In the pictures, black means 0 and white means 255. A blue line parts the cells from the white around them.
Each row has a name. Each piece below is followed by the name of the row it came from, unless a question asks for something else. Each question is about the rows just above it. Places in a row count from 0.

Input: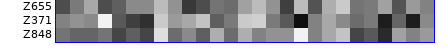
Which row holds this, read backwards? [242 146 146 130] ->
Z848
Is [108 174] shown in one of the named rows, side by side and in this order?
yes
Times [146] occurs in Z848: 2

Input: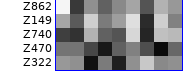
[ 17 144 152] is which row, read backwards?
Z322
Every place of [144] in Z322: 1 5 8

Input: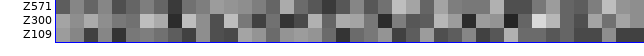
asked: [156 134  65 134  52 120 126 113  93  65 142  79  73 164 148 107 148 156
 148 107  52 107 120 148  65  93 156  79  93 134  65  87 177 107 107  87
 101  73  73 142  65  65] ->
Z109
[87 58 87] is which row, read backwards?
Z571
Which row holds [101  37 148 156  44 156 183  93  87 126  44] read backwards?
Z300

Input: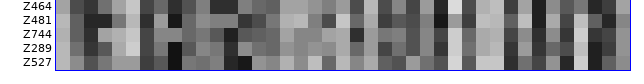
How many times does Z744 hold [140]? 2
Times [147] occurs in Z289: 3
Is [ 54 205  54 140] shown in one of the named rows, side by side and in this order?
no
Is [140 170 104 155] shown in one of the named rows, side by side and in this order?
yes

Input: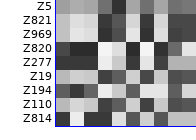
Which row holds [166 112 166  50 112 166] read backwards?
Z5
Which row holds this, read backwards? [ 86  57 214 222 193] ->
Z821
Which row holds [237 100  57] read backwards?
Z194
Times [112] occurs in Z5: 3
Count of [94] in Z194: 3
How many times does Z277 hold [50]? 0

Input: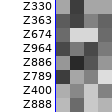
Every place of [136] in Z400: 1
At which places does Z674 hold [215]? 1 2
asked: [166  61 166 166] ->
Z330
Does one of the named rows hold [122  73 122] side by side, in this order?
yes
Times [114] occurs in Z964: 0

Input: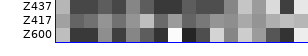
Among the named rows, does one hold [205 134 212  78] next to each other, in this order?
no
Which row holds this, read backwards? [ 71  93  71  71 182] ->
Z437
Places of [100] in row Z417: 1 9
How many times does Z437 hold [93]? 3
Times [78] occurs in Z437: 2
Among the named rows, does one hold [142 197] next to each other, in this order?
no
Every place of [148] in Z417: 3 5 11 14

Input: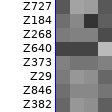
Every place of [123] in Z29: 0
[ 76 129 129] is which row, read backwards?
Z268
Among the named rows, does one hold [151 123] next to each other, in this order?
no
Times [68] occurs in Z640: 3
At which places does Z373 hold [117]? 1 2
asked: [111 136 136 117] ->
Z846

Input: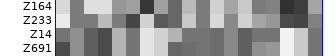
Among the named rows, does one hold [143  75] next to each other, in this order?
no
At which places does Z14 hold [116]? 0 5 9 10 14 15 18
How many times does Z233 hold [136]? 1
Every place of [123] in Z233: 1 2 4 10
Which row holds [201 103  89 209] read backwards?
Z233

